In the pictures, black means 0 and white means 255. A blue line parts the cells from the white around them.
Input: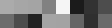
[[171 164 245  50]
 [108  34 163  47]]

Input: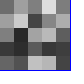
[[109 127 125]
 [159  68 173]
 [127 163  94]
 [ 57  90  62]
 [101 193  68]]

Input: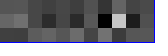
[[ 85  71  71  81 100  74]
 [102  71  70  88 198  80]
 [ 64  92  86  69  60  87]]

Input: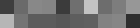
[[ 62 136  59 195 125]
 [182  92  87  96 134]]

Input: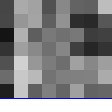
[[ 70 162 136  96]
 [ 71 164 146  41]
 [ 20  94 112  61]
 [ 51 137 134  38]
 [ 81 151 110 135]
 [108 185 127 129]
 [ 30  96 101  99]]

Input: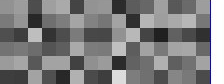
[[146  77 170 147  44 103  88 157]
 [122  40 125 130 163 181 169 119]
 [ 79 190  77  72 146  68  97  48]
 [115 109  94 124 192 162 164 104]
 [155  88 163 144  43 111  95 163]
 [ 62 163  40  75 220 112 134  75]]
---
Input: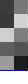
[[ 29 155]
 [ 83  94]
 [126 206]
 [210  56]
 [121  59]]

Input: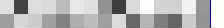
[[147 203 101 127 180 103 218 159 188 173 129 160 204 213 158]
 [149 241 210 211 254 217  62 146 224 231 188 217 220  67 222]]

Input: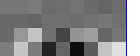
[[224 196  92  13 101  35 123 197 125]
 [119 101 157 147  69 113 195 150 106]
 [113 119 114 109 112 113 101 106 105]
 [109 101 107 115 110 108 123 119 120]]

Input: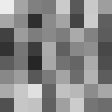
[[109 117 204 160  96 194 198  80]
 [167 140 184 193 101 224 200 170]
 [ 93 179 108 164 123  88 157 136]
 [ 78 171 101 114 168  38 116  93]
 [ 72 143 136  96 171  60 118  50]
 [ 92 130 170 125 137 125 156  65]
 [ 95 204  67 164 139  46 137 167]
 [158 201  89 203 123 128 164 236]]

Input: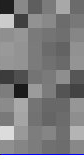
[[136 109 112 124 133 144]
 [180 111 133 125 153 220]
 [142 108 101 114 165 121]
 [150 104 104 116 169 139]
 [ 67  84 124 155  26 125]
 [ 86 142 122 116  79  60]
 [148 106 113 123 147 150]
 [145  99 107 123 147 153]
 [134 111 116 122 150 143]
 [120 108 137 146  63 203]
 [107 168 123  94 137  32]]

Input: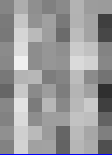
[[ 79 171 182  99 162 161 211 130]
 [127 166 186 101 155 186 207 144]
 [ 99 190 194 158 158 141 218 130]
 [ 63 202 184 136 183 123 227 135]
 [ 47 161 180 125 157 138 200 102]
 [115 139 188 132 125 183 180 120]
 [135 210 218 147 150 141 240 136]
 [131 193 203 143 150 141 220 139]
 [ 71 163 188 107 158 186 213 120]
 [ 63 163 178 121 160 146 198 122]
 [155 156 179 138 128 143 173 133]]

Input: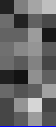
[[ 82 156  93  70]
 [ 68 214 148  70]
 [161  95  83 105]
 [ 96 144  19  32]
 [ 69 130  90 108]
 [ 90 149 136 112]
 [ 23 156  99  99]
 [ 73  97  34 109]
 [191 165 128  34]]

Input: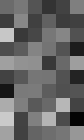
[[151 118 110 100  65 162]
 [  4  75 180 128  66 202]
 [ 67 183 105  89 127 172]
 [ 84  80  93 123 122  21]
 [ 35  82 117 118  88  66]
 [158 105  56 144 146 160]
 [ 28  83 116 132  92  77]
 [ 81 134 119  71  57 199]
 [ 64  60  97  64 136  61]
 [127  66  51  84 120 107]]
